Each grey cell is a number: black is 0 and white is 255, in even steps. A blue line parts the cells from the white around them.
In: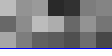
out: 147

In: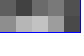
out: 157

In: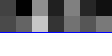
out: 86

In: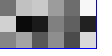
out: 96

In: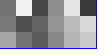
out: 187

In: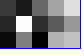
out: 90

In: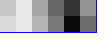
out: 10

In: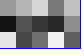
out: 41

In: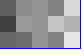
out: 197
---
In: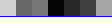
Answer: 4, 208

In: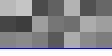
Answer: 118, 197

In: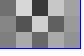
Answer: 207, 215

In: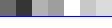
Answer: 158, 254

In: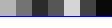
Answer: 86, 213

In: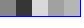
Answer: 217, 217

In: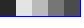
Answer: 186, 228

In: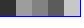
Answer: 130, 199

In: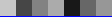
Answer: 171, 199

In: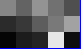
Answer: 93, 231
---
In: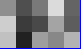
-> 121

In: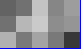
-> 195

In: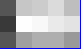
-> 204

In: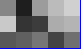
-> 156

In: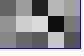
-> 34

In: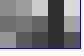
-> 203
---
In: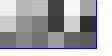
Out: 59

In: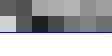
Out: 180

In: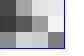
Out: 89

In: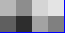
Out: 141

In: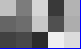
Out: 199

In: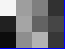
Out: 165

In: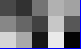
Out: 65
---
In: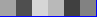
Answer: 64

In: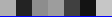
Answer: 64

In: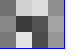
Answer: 135

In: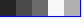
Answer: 176

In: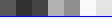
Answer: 143

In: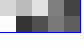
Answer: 66

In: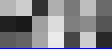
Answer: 120
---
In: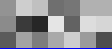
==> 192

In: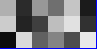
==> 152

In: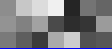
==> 220

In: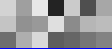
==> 231

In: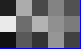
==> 73

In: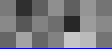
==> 95

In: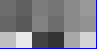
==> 124

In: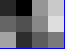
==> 150

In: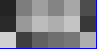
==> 159
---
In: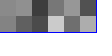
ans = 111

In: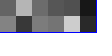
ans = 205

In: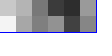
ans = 65

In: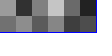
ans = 62

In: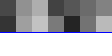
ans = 115

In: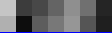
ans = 85
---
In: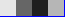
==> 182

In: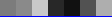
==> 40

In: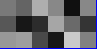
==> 136

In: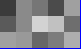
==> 75

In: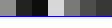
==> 215

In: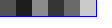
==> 53

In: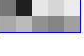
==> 214

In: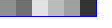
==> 187

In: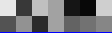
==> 162

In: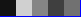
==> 63
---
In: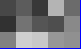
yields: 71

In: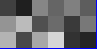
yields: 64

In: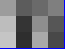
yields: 156

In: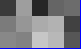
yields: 58

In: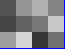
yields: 84

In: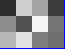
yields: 46

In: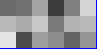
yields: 107

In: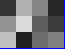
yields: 52

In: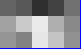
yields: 101

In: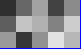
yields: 47
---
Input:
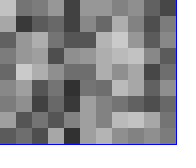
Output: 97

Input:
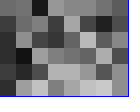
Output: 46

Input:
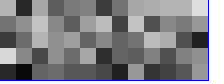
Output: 60

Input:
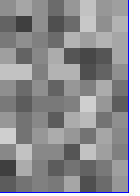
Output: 121

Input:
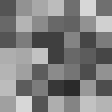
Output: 84

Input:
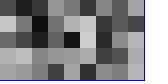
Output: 106

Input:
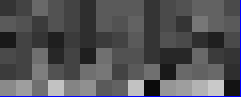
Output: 25

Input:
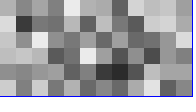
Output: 198

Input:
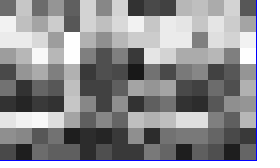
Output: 235
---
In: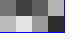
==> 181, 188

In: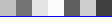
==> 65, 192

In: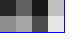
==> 192, 143

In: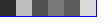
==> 217, 46

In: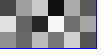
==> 91, 144

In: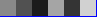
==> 209, 137

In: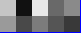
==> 138, 154

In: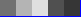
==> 54, 113

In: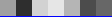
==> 103, 160
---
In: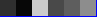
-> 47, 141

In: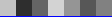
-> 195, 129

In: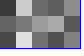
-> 58, 129

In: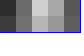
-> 45, 94

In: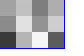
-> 162, 92

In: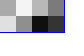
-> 170, 52
